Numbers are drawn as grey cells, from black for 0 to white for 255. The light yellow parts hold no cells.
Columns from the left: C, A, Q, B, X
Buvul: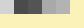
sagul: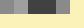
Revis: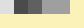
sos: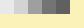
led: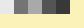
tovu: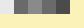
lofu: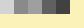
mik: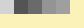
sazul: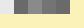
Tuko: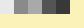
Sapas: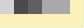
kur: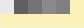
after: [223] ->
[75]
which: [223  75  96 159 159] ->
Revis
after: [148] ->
[159]
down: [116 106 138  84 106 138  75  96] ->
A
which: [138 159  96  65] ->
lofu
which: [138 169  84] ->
Tuko
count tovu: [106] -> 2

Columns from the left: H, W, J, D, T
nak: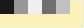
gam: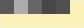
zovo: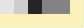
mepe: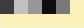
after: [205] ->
[37]
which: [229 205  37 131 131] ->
zovo
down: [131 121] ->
T

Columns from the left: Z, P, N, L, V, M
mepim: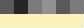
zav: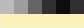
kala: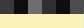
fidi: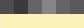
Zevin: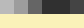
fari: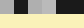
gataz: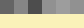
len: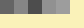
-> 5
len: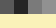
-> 4
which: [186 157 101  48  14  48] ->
zav
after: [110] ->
[48]
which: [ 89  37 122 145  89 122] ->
mepim
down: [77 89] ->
M
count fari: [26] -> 3

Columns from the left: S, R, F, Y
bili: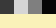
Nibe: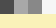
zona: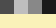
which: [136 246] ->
Nibe
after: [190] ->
[136]

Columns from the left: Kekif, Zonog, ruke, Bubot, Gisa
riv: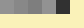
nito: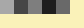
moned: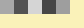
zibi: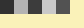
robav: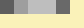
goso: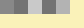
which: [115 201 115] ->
goso
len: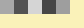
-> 5
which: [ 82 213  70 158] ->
moned

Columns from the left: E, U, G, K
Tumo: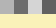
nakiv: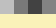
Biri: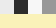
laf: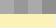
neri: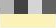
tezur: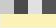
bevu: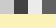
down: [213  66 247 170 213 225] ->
G
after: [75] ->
[225]
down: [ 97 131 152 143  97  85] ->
K
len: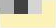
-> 3
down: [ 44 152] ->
U
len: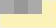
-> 3
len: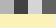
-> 4

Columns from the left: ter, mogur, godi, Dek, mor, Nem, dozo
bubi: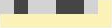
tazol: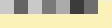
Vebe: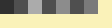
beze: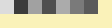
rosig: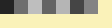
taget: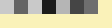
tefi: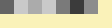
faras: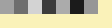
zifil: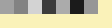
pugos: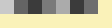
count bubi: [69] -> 3
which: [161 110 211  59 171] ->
faras
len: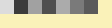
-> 7
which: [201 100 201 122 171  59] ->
tazol

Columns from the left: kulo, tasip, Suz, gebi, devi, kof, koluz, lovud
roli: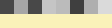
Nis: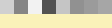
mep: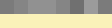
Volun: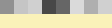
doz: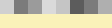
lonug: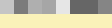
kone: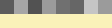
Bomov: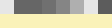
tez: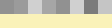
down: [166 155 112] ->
gebi
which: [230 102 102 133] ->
lonug
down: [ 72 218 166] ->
gebi
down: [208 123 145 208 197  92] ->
kulo
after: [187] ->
[63]
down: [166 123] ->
lovud

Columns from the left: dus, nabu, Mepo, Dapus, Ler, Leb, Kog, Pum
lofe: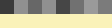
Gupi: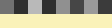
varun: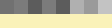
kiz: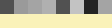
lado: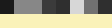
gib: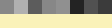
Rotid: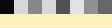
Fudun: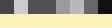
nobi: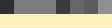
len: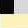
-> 2
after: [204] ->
[81]
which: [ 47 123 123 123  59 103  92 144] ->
nobi
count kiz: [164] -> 2

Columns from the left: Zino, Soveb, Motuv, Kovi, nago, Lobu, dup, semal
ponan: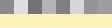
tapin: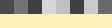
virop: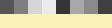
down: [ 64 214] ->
Motuv
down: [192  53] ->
nago

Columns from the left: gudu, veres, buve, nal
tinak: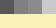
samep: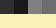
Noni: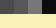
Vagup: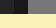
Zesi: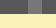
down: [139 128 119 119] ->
buve
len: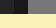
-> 4
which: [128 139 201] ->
tinak
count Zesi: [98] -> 0
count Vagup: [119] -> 2

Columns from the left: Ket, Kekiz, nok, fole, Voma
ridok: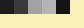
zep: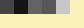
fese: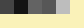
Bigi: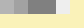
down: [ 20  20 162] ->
Kekiz
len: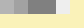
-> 5
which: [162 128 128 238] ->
Bigi
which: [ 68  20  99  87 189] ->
fese
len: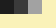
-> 3

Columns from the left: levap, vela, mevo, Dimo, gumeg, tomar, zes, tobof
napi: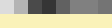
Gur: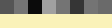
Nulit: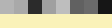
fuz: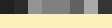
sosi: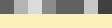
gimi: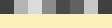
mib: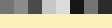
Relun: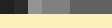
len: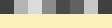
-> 8
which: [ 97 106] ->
Nulit
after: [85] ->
[116]
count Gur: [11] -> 1

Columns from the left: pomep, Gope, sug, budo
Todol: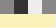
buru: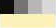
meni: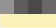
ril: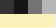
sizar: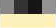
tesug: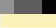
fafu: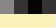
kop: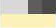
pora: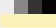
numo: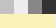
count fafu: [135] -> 1
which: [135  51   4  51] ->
fafu
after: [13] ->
[115]
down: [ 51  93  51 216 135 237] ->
Gope
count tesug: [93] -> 2
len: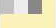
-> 3
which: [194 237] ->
numo

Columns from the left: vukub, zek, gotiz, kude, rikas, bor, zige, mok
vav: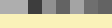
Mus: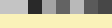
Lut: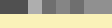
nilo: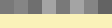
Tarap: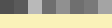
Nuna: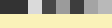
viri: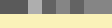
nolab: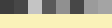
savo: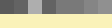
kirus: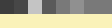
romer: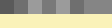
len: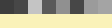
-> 8
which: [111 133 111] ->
Lut
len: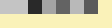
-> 7

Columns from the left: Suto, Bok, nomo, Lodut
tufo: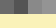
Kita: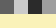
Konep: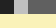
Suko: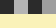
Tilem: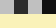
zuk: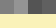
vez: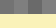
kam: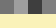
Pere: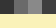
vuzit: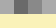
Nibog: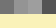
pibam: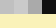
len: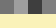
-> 4
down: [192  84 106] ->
nomo
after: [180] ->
[43]
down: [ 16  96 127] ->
Lodut
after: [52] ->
[106]

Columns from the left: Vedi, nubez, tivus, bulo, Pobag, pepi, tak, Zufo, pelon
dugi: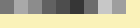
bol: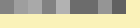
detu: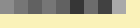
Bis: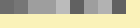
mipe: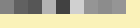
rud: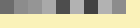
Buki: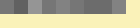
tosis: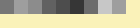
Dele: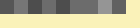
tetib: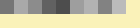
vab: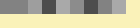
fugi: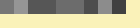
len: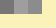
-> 3
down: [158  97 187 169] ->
pelon
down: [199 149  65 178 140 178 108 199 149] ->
Zufo
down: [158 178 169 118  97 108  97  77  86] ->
bulo
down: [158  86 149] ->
tivus
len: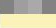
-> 4

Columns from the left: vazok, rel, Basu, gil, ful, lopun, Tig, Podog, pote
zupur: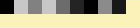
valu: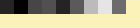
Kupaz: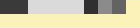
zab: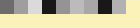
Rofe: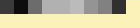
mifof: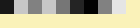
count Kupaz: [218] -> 4
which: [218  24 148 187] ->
zab
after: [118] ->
[36]
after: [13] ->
[108]
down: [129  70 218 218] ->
Basu

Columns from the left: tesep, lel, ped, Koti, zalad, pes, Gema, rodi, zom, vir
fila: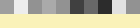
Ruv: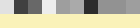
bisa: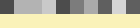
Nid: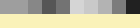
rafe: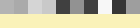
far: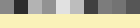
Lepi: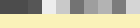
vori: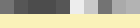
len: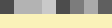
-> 8
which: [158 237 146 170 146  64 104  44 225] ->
fila
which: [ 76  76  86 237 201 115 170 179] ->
vori
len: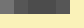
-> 5

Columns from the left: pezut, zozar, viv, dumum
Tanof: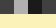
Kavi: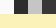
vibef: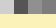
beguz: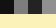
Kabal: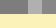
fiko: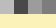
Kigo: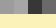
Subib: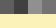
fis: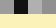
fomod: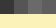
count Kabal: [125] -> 2
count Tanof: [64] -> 2
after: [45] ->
[197]
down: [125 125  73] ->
zozar
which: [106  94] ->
fomod
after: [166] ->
[55]
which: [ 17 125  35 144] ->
beguz

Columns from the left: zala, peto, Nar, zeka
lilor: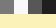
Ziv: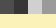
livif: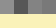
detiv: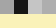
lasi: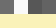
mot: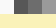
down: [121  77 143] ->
zala
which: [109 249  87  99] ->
lasi
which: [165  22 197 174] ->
detiv
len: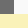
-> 2
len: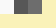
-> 3
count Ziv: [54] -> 1
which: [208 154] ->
Ziv

